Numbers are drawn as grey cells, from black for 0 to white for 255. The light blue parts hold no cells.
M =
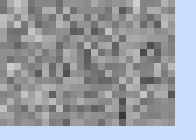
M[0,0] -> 123
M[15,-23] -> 130
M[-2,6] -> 181
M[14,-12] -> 150
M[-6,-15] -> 151
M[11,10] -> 169
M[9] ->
[143, 205, 187, 140, 126, 135, 168, 106, 156, 95, 173, 131, 100, 115, 146, 121, 124, 129, 168, 121, 129, 130, 183, 137, 185]
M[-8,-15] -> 148
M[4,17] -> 165
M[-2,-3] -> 128
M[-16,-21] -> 137
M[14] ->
[139, 175, 137, 160, 167, 183, 165, 187, 149, 138, 148, 174, 153, 150, 137, 137, 160, 80, 176, 168, 117, 124, 134, 145, 135]
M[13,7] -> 97
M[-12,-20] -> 133
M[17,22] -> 161
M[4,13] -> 92
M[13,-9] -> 130
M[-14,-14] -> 99
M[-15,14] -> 158
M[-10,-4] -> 121
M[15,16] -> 159
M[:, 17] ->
[146, 91, 131, 148, 165, 111, 161, 152, 168, 129, 133, 179, 113, 133, 80, 105, 55, 102]
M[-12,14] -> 161
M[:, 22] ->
[136, 170, 138, 96, 139, 153, 108, 94, 112, 183, 176, 105, 153, 173, 134, 137, 128, 161]
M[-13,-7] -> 169
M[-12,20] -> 137
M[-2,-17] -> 139
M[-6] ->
[176, 147, 118, 153, 142, 159, 178, 173, 154, 160, 151, 147, 145, 134, 133, 135, 150, 113, 181, 171, 127, 165, 153, 163, 136]
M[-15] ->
[183, 143, 195, 121, 164, 106, 125, 132, 182, 166, 111, 147, 146, 115, 158, 148, 122, 148, 135, 165, 108, 144, 96, 187, 151]
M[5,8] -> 141
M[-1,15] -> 145
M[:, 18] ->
[164, 124, 173, 135, 153, 169, 154, 173, 135, 168, 172, 138, 181, 144, 176, 159, 164, 162]
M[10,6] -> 172

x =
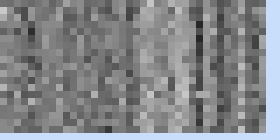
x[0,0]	114
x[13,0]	109
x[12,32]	105
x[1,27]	88
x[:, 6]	[128, 116, 114, 138, 135, 154, 152, 130, 130, 140, 126, 154, 119, 123, 115, 119, 126, 135, 136]
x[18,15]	56
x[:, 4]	[106, 150, 146, 86, 45, 76, 99, 120, 71, 96, 140, 79, 164, 94, 178, 109, 85, 106, 97]
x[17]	[137, 128, 149, 103, 106, 125, 135, 141, 143, 98, 97, 149, 102, 128, 136, 131, 140, 125, 91, 155, 158, 166, 138, 132, 165, 154, 168, 133, 55, 159, 142, 73, 124, 131, 116, 99, 81, 138]
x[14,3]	106
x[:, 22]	[129, 154, 143, 140, 135, 138, 128, 146, 123, 135, 145, 156, 166, 107, 155, 145, 138, 138, 118]
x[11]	[124, 116, 99, 116, 79, 121, 154, 115, 116, 98, 112, 142, 131, 142, 89, 155, 143, 128, 126, 101, 124, 128, 156, 181, 90, 164, 186, 156, 69, 152, 153, 92, 101, 85, 165, 113, 97, 141]
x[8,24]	163
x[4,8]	120
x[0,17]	143
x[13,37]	131
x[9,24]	155
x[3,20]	157
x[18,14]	88
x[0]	[114, 110, 127, 114, 106, 116, 128, 101, 117, 161, 133, 139, 105, 109, 115, 94, 134, 143, 98, 113, 140, 197, 129, 141, 177, 159, 162, 122, 99, 146, 114, 83, 94, 122, 155, 98, 95, 106]
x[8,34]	143
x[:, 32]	[94, 124, 120, 120, 86, 135, 132, 110, 137, 119, 120, 101, 105, 97, 90, 83, 111, 124, 122]
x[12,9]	92
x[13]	[109, 89, 166, 86, 94, 96, 123, 128, 117, 119, 127, 110, 99, 176, 106, 104, 126, 127, 102, 110, 142, 195, 107, 133, 138, 165, 198, 119, 169, 171, 143, 75, 97, 132, 141, 98, 83, 131]
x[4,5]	119
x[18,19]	105
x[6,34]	145
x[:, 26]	[162, 145, 155, 148, 152, 157, 170, 154, 121, 164, 167, 186, 183, 198, 175, 160, 153, 168, 121]
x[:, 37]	[106, 156, 138, 129, 95, 166, 161, 123, 153, 154, 149, 141, 142, 131, 117, 77, 121, 138, 150]
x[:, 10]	[133, 113, 92, 104, 135, 100, 114, 120, 120, 150, 111, 112, 113, 127, 118, 115, 136, 97, 149]
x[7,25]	169
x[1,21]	164
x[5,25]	155
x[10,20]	155
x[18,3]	111

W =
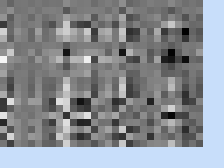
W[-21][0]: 123
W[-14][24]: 3
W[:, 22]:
[120, 116, 137, 118, 170, 149, 118, 111, 161, 121, 134, 131, 138, 151, 138, 118, 142, 122, 149, 128, 136]
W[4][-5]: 100
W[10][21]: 123
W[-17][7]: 123
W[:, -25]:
[114, 125, 106, 123, 104, 104, 119, 140, 110, 115, 109, 105, 99, 104, 156, 119, 114, 135, 100, 152, 103]
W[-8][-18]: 136
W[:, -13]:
[117, 127, 121, 77, 120, 121, 126, 140, 150, 137, 132, 107, 101, 117, 46, 75, 165, 54, 112, 67, 101]
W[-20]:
[126, 141, 116, 118, 125, 116, 126, 127, 124, 87, 117, 123, 125, 126, 124, 113, 127, 89, 137, 122, 121, 111, 116, 106, 87, 109, 122, 119, 126]
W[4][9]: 205
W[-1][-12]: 199
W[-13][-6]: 29
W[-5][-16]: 91
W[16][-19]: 169
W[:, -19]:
[125, 117, 139, 92, 172, 154, 120, 120, 182, 130, 143, 127, 132, 151, 77, 93, 169, 78, 151, 86, 127]
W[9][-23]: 127
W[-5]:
[226, 147, 120, 124, 114, 130, 137, 166, 150, 51, 169, 186, 225, 91, 159, 141, 165, 102, 111, 88, 141, 107, 142, 39, 7, 69, 65, 122, 119]
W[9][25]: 105
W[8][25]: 67
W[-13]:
[245, 143, 135, 128, 110, 149, 125, 154, 184, 115, 182, 179, 239, 69, 174, 167, 150, 141, 77, 63, 140, 94, 161, 29, 20, 67, 13, 106, 99]
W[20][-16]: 85
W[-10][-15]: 116
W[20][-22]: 97
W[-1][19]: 98
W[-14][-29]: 146
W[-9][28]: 84
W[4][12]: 201
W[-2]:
[74, 212, 140, 122, 152, 144, 109, 80, 201, 166, 86, 45, 67, 148, 134, 114, 67, 53, 160, 131, 128, 51, 128, 114, 98, 124, 78, 81, 136]
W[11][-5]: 172
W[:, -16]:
[109, 126, 89, 122, 59, 75, 125, 149, 69, 117, 97, 95, 79, 69, 152, 120, 91, 138, 70, 148, 85]
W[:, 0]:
[123, 126, 147, 57, 208, 173, 129, 146, 245, 147, 162, 117, 126, 171, 54, 56, 226, 40, 163, 74, 118]
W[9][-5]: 77
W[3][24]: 198
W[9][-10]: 116

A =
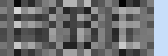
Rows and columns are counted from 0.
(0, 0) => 93
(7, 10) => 161
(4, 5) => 52
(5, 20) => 121
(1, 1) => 104
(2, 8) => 115
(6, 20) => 123
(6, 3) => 136
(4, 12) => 127
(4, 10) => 62
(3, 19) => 155
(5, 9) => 107
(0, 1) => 109
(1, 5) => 143
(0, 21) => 125
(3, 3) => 136
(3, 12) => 40
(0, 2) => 9
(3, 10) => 67
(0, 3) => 73
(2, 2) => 47
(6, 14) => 121
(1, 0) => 130
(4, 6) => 64
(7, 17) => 28
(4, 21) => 124
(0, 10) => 179
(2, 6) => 67
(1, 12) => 30
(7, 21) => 121
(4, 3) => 81
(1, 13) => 155
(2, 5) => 55

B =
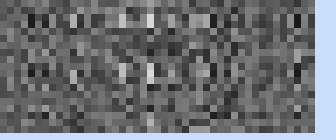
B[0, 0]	91
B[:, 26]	[121, 115, 53, 78, 119, 78, 84, 122, 75, 66, 53, 75, 112, 103, 122, 122, 107, 120, 53]
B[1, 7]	68
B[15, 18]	137
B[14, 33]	80
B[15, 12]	78
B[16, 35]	97
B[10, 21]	215
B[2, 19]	67
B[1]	[90, 73, 104, 67, 76, 115, 104, 68, 98, 77, 92, 147, 117, 132, 114, 140, 125, 138, 54, 75, 94, 134, 71, 96, 72, 83, 115, 100, 71, 81, 114, 90, 100, 44, 95, 125, 123, 97, 81, 96, 107, 78, 105, 100, 123]
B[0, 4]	123
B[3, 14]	84
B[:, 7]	[89, 68, 139, 139, 78, 127, 126, 68, 127, 135, 97, 85, 68, 107, 83, 98, 139, 122, 78]
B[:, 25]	[99, 83, 94, 119, 96, 102, 62, 62, 109, 85, 95, 119, 65, 117, 116, 119, 94, 62, 95]
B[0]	[91, 102, 79, 109, 123, 106, 131, 89, 84, 68, 114, 107, 95, 132, 88, 84, 85, 117, 137, 119, 136, 159, 132, 102, 130, 99, 121, 60, 103, 107, 74, 59, 117, 89, 74, 108, 102, 79, 90, 93, 75, 78, 54, 94, 106]
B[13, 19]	79
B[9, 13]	79
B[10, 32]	40
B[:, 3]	[109, 67, 110, 134, 67, 115, 120, 67, 67, 128, 111, 134, 68, 80, 101, 102, 95, 134, 105]
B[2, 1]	101
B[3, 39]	103
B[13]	[75, 81, 99, 80, 104, 103, 113, 107, 103, 77, 89, 78, 123, 87, 115, 92, 126, 109, 123, 79, 134, 90, 115, 102, 98, 117, 103, 119, 136, 109, 90, 95, 59, 44, 99, 123, 77, 113, 120, 96, 83, 87, 108, 89, 64]
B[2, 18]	101
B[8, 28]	149
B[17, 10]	52
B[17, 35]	111
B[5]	[75, 129, 100, 115, 57, 85, 75, 127, 112, 84, 111, 115, 101, 81, 92, 112, 127, 91, 100, 62, 85, 129, 77, 78, 91, 102, 78, 104, 109, 89, 58, 95, 61, 126, 129, 106, 96, 74, 65, 115, 69, 134, 64, 80, 76]
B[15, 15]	87
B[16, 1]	73
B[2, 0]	82
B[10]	[101, 114, 75, 111, 29, 104, 35, 97, 67, 99, 174, 48, 118, 60, 68, 100, 74, 191, 100, 89, 99, 215, 56, 77, 160, 95, 53, 110, 148, 167, 32, 116, 40, 145, 122, 102, 95, 110, 81, 93, 68, 141, 26, 130, 107]
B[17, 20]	113
